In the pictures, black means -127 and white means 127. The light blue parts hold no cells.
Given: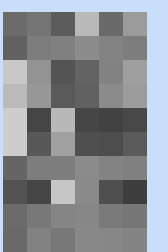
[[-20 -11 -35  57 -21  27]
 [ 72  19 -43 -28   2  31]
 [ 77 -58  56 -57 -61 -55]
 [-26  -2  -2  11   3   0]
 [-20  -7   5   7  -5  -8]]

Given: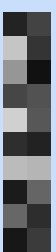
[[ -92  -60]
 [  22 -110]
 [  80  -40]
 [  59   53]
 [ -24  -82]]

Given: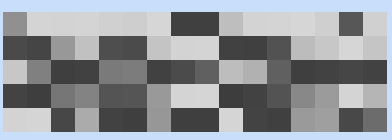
[[ 16  84  83  84  80  78  86 -63 -63  62  83  84  86  79 -40  80]
 [ 71   0 -64 -62  -5  -3 -62 -52 -31  61  49 -31 -64 -61 -57 -61]
 [ 83  85 -56  43 -61 -64  23 -64 -64  85 -60 -63  26  31 -55 -19]]

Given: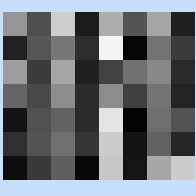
[[  22  -49   77  -99   46  -43   37  -96]
 [  29  -68   37  -96  -62  -15    8  -84]
 [-108  -47  -29  -85   99 -125  -17  -44]
 [-115  -71  -33 -120   71 -107   38   76]]

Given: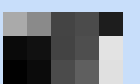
[[  42   10  -59  -52  -98]
 [-126 -116  -52  -32   96]]

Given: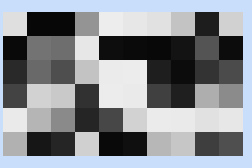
[[  95 -120 -120   20  109  103   97   67  -98   81]
 [ -86  -22  -49   67  107  108  -97 -115  -76  -52]
 [ 106   53   10  -90  -56   82  107  106   97  103]]
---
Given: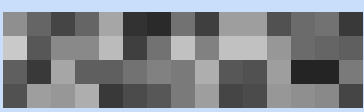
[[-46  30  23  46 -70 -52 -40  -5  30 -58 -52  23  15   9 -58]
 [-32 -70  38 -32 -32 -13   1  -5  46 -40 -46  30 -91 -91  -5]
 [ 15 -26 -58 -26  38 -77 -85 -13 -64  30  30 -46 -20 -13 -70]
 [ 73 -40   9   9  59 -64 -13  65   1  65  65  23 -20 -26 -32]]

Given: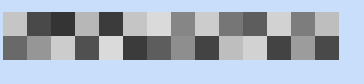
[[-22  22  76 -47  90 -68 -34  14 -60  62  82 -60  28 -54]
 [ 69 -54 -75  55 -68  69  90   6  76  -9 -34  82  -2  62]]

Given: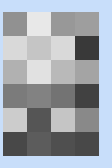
[[-55 -35 -48 -55]
 [ -4   2 -12 -62]
 [ 17 104  24  30]
 [ 49  97  57  36]
 [ 76 -42  69   9]
 [ 89  69  89 -70]]

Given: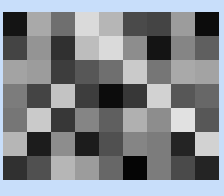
[[-107   41  -16   90   54  -53  -59   28 -115]
 [ -79  -47   54   28  -24 -122   -3  -53  -91]
 [ -59   20  -79   61   90   13 -107    5  -32]
 [  -9   74  -72    5  -32   48   13   97  -40]
 [  -3  -59   67  -66 -115  -72   82  -40  -24]
 [  35   28  -66  -40  -16   74   -9   41   35]
 [  54  -99   13  -99  -47    5   -3  -91   82]]

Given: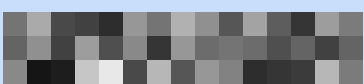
[[ -27   16  -62   29  -48    9  -74   23  -19  -11  -19  -48  -27  -62
   -27]
 [ -11   42  -54  -62  -82   23  -11   49   16  -41   35  -34  -74   29
    -4]
 [   9 -106  -98   70  104  -54   55  -41   23    2  -82  -74  -68   55
    -4]]

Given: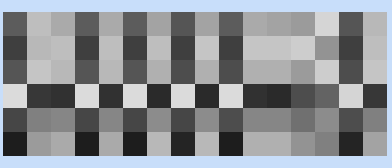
[[-98  27  42 -98  42 -98  56 -91  56 -98  48  48  19   0 -91  35]
 [-64  56  62 -64  62 -64  62 -64  69 -64  69  69  77  19 -64  62]
 [-57   0   6 -57   6 -57  12 -57  12 -50   6   6 -15  12 -50   0]
 [-42  69  56 -42  56 -42  48 -50  48 -50  48  48  27  77 -50  69]
 [-35  62  42 -35  42 -35  35 -42  35 -35  42  35  27  85 -42  56]
 [ 91 -72 -78  91 -78  91 -85  91 -85  91 -78 -85 -50 -28  85 -72]]

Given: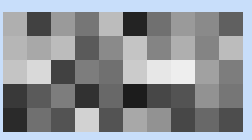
[[-85 -15 -44  82 -44  40  18 -56 -23 -50]
 [-70 -37  -2 -78 -23 -99 -56 -44  18  -9]
 [ 47 -62  26  -9  60 -92 -15  26  10 -31]
 [ 54  40  60 -37  10  68   4  47   4  60]
 [ 68  89 -62  -2 -15  75 103 110  33  -2]]

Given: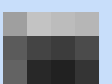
[[-36 -59 -67 -52]
 [-28 -87 -94 -75]
 [ 31  67  60  54]]
